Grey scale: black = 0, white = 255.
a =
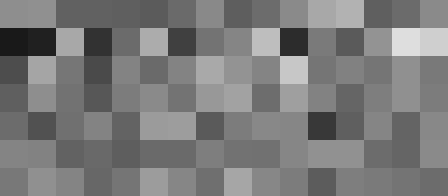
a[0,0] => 142
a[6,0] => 120
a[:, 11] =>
[168, 122, 117, 130, 56, 145, 92]
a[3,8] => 162
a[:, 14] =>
[107, 222, 144, 144, 100, 101, 116]
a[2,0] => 77
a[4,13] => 133
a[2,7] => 169
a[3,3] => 87
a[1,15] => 207
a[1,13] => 147
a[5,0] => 132
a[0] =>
[142, 144, 97, 97, 95, 91, 106, 137, 94, 108, 138, 168, 178, 95, 107, 138]
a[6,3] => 103
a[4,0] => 108
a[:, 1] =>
[144, 32, 165, 142, 81, 130, 144]
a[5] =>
[132, 130, 98, 105, 94, 106, 106, 126, 114, 113, 134, 145, 145, 108, 101, 138]
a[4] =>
[108, 81, 112, 131, 99, 155, 157, 90, 124, 136, 134, 56, 95, 133, 100, 136]
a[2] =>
[77, 165, 118, 74, 131, 106, 131, 169, 147, 132, 199, 117, 129, 117, 144, 121]
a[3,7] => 152
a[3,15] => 124
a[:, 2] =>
[97, 168, 118, 114, 112, 98, 132]
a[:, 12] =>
[178, 90, 129, 101, 95, 145, 126]
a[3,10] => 159
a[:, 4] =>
[95, 107, 131, 124, 99, 94, 117]

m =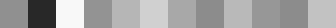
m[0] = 144
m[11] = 194
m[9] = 151
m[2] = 248

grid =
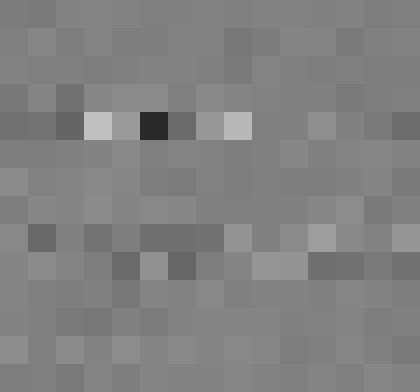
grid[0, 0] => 124
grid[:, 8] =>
[128, 119, 122, 132, 184, 126, 125, 127, 147, 133, 127, 133, 136, 134]
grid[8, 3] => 115
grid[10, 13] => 131
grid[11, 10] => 129
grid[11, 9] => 133
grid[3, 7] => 137
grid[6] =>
[138, 130, 132, 136, 134, 125, 123, 130, 125, 128, 126, 125, 129, 133, 122]
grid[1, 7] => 130
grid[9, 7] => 125
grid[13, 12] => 127
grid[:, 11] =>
[129, 132, 126, 129, 142, 128, 125, 135, 157, 112, 128, 130, 128, 132]
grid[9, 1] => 138
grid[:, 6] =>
[129, 131, 130, 127, 107, 132, 123, 135, 112, 102, 130, 131, 137, 131]
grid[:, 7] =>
[130, 130, 127, 137, 151, 131, 130, 128, 114, 125, 136, 132, 133, 131]
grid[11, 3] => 119
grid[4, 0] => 113
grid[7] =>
[125, 135, 133, 139, 132, 136, 135, 128, 127, 128, 129, 135, 140, 122, 129]
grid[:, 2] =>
[131, 126, 129, 114, 101, 129, 132, 133, 128, 132, 126, 122, 139, 121]
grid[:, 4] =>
[131, 125, 129, 138, 153, 136, 134, 132, 126, 106, 120, 128, 140, 126]
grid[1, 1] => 134
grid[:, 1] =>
[121, 134, 127, 132, 115, 125, 130, 135, 105, 138, 127, 129, 128, 127]
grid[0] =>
[124, 121, 131, 132, 131, 127, 129, 130, 128, 130, 130, 129, 130, 125, 127]
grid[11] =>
[131, 129, 122, 119, 128, 123, 131, 132, 133, 133, 129, 130, 132, 126, 129]
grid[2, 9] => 132
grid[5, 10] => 135

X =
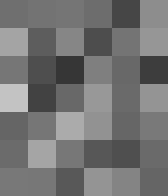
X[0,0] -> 111
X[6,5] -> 101
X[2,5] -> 61
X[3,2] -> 104
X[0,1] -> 115
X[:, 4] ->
[70, 116, 104, 106, 102, 79, 132]
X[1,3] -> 77
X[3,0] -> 195
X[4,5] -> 121
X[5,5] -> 106
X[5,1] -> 165
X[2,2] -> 54
